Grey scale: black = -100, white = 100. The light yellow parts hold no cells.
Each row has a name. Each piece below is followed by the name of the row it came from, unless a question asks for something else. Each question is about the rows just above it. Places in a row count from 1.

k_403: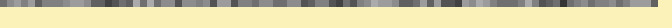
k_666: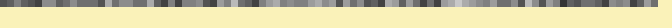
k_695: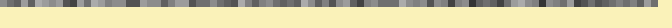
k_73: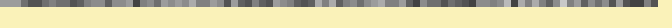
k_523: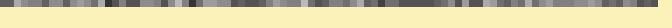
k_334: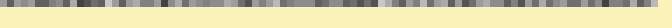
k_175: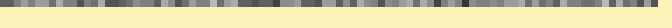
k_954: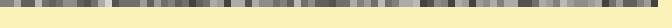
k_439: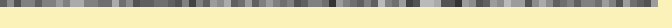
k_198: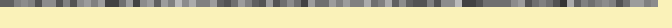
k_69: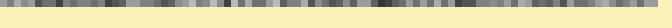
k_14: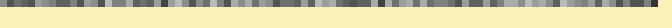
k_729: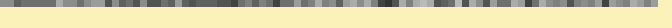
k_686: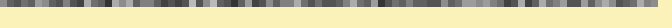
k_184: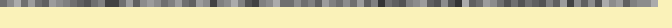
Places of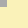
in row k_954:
3 15 31 34 35 37 51 58 59 66 71 73 74 78 86
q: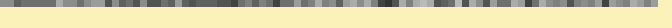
k_729
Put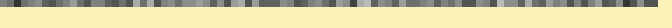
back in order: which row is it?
k_523
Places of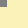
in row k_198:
3 5 10 14 25 29 30 36 49 51 52 55 62 78 84 86 88 93
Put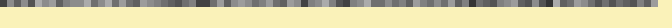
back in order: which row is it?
k_184
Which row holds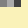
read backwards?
k_73

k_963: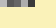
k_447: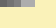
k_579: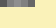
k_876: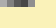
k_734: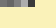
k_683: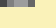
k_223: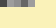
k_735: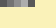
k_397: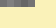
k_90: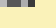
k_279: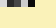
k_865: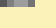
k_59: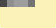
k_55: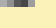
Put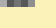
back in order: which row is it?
k_735
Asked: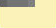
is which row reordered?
k_397
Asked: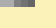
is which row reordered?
k_447
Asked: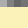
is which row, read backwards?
k_734
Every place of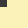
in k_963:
5
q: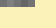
k_397

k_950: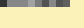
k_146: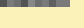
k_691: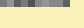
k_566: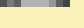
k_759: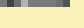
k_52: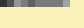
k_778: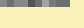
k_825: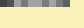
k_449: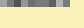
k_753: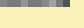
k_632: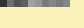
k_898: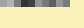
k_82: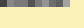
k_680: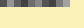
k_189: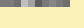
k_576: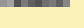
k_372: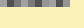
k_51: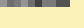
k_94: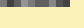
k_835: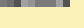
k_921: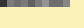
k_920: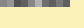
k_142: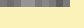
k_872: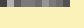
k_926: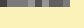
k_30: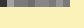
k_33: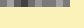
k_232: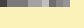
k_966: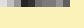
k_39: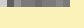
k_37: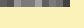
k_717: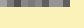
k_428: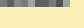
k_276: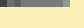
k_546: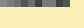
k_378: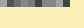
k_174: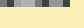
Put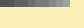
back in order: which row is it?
k_576
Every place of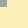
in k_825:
3 5 6 8
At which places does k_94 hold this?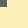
3 6 7
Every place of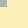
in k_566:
4 5 6 7
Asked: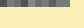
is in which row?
k_146
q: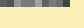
k_37

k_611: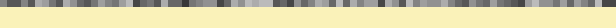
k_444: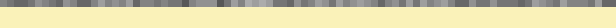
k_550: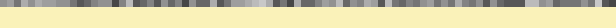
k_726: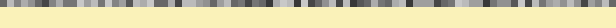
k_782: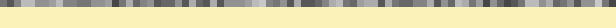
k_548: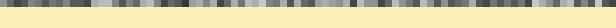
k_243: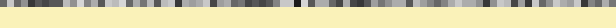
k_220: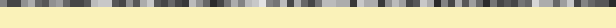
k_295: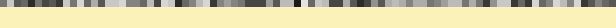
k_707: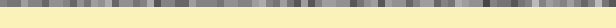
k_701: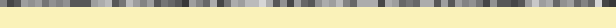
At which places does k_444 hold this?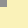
6 10 17 29 30 31 43 47 51 53 57 63 68 71 78
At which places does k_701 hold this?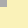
15 31 34 39 47 52 53 54 56 61 62 79
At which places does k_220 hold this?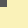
7 13 17 20 23 60 67 73 86 87
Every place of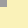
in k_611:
7 15 18 47 53 54 61 71 76 81 83
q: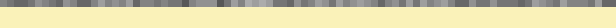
k_444

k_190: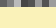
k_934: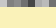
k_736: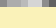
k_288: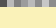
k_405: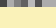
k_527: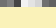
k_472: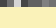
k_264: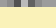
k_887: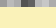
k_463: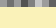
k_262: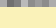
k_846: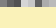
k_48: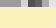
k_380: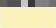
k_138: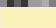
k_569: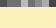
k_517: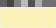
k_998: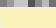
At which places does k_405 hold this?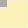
2 7 8
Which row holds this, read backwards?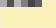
k_517
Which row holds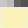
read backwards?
k_887
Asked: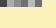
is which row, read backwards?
k_569

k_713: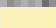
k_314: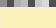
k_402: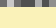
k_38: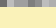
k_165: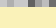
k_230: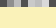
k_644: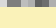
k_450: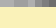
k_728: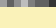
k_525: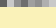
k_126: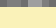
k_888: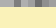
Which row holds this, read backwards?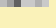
k_165
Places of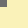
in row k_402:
1 3
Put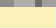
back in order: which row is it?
k_713
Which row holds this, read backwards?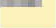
k_713
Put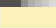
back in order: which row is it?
k_314
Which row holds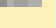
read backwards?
k_450

